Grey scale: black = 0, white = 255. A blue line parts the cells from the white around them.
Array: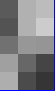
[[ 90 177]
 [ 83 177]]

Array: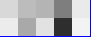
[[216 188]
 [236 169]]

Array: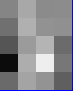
[[133 168]
 [112 176]]

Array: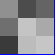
[[144  76]
 [111 196]]

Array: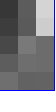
[[55 92]
 [61 90]]

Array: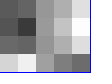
[[ 90 100]
 [ 84  58]]

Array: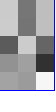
[[203 118]
 [204 116]]
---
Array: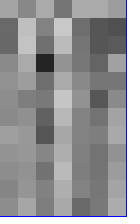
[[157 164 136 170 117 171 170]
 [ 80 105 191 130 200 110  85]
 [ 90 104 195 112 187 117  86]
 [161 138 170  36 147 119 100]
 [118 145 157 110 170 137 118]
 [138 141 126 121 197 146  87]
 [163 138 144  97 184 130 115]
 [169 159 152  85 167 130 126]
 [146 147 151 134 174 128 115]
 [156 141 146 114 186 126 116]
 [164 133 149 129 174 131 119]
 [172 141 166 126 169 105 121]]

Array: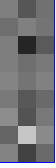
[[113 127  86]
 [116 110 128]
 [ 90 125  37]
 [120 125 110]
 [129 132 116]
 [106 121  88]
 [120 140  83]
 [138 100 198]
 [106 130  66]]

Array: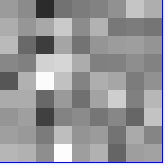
[[174 155 139  43 114 124 130 145 197]
 [117 173 150 168 202 140 178 120 124]
 [148 186 105  61 165 115 149 156 158]
 [130 135 128 210 214 172 128 129 142]
 [145  86 177 251 193 131 174 166 124]
 [183 171 172 104 154 112 163 206 128]
 [195 149 159  64 131 139 118 135 102]
 [133 159 153 123 190 148 155 115 170]
 [162 182 177 142 253 158 177 101 158]]

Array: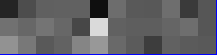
[[ 86  36  77  96  97  97  15 109  89  88 110  58]
 [ 86 113 103 116 103  71 218  97  94  94 101 110]
 [ 89 146 120  89  98 133 152 105  91  61  97  91]]

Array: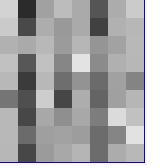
[[203 211  43 161 188 170  85 172]
 [183 202  73 173 153 170  65 177]
 [184 177 170 184 155 182 149 162]
 [183 193  87 193 134 227 139 176]
 [132 184  59 184 110 147 107 161]
 [182 117  79 205  70 173 100 160]
 [193 184  71 168 143 168 125 219]
 [226 184 107 159 162 157 108 133]
 [184 183  71 155 168 181 108 172]]

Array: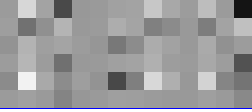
[[ 20 155 215 163  73 152 154 161 163 199 168 156 189 155]
 [192 158 113 144 180 153 155 173 164 128 139 153 125 163]
 [156 147 179 159 164 156 150 120 140 172 162 153 170 145]
 [ 82 156 182 156 112 153 154 160 163 176 157 155 168 157]
 [116 139 242 169 140 158 147  72 127 216 175 152 211 133]
 [137 155 160 154 132 151 154 159 158 155 153 153 159 154]]

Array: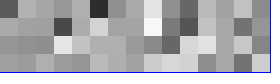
[[140  91 178 166 151 175  45 144 169 227 144 103 185 162 193]
 [149 170 161 160  73 172 211 163 164 247 122  85 193 167 115]
 [133 149 145 142 229 194 175 176 154 138 103 215 225 168 199]
 [205 159 156 175 156 149 186 174 162 204 215 210 142 168 115]]

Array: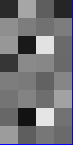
[[ 37  42 166  94]
 [125 143 125 113]
 [106 151  25 226]
 [105  54 138 135]
 [134 125 122  98]
 [162 116 131 110]
 [114 103  18 229]
 [106 156  94 119]]
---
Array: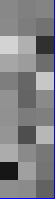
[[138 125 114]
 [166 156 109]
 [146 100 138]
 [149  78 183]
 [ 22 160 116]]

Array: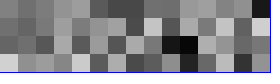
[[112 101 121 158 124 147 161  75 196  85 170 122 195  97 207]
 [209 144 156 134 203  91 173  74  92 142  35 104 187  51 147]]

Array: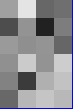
[[ 77 147  33 125]
 [144 203 147 205]
 [104 183 197 184]]

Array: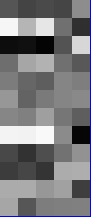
[[246 181 230 112  47]
 [110 166 178 112  88]
 [151  99 122 133 137]
 [243 242 249 139   6]
 [ 60  70  52 172 174]
 [166  86 125 127 128]]

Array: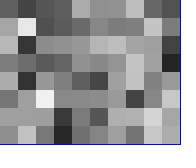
[[165 231  80  91 106 135 124 127 196 124]
 [125 109  89  99 145 136 147 196 161  36]
 [117 159 241 137 137 140 153  67 135 199]
 [143 194 120  39 112 132 159 116 198 173]]

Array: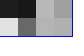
[[226 104 180 176]]

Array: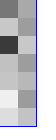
[[200 157]
 [193 157]
 [239 156]]

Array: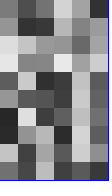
[[149  51  56 183 131 155]
 [230 133 134 233 161 205]
 [150  89  84  62 202  98]
 [ 42 147 184  44 212  93]
 [113  71 189  64  90  57]]
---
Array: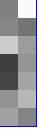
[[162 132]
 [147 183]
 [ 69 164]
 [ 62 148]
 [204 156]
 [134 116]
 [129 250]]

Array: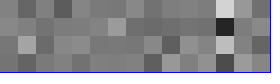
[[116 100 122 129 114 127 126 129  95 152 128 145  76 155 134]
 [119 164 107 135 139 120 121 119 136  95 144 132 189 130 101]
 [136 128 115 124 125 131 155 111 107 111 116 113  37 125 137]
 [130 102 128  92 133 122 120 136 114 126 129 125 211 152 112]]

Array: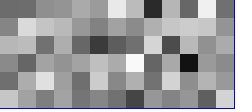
[[198 162 126 163 117 134 113  69 151 132 150  95 211]
 [111 173 224 159 111 204 136 176 114 211 142 180 153]
 [138 102 163 147 163 191 171 249 101 169  18 154 139]
 [183 188 113 174 103  59  93 112 213  76 185 145 171]
 [133 218 196 185 152 130 162 139 176 198 204 199 148]
 [108 109 143 148 170 155 233 187  42 182 103 240 112]]

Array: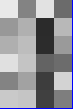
[[201 197  64 126]
 [131 162  61 211]
 [224 196  99 108]
 [175 189  44 154]
 [152 176  43 184]
 [233 131 226 107]]

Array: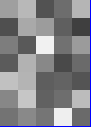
[[115 137 117 239 106]
 [135 198  97 110 188]
 [193 180  94  99  84]
 [ 91 178 136  73 106]
 [125  89 241 113 155]
 [ 79 169 156  95  63]
 [159 184  82 109 181]]

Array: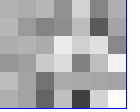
[[175 163 100 191  64 211 252]
 [188 163 115 170 169 166 164]
 [150 159 202 221 130 190 243]
 [174 178 171 236 208 223 136]
 [183 154 132 142 189  90 164]
 [178 172 181 145 210 132 175]]

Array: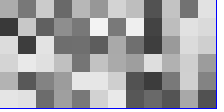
[[229 225 108 159 120 210 233  87 105  84 168  81]
 [179  88 131 156 231 230 207  82  60 121 208 131]
 [212 233 224 192 117 194 170 158 222 177 207 156]
 [220  61 227 110 111  93 169 111  62 154 219 207]
 [ 57 200  96 142 120 243 121 239  67 189 225 218]
 [172 120 203 105 183 151 211 190  82 195 114 226]]
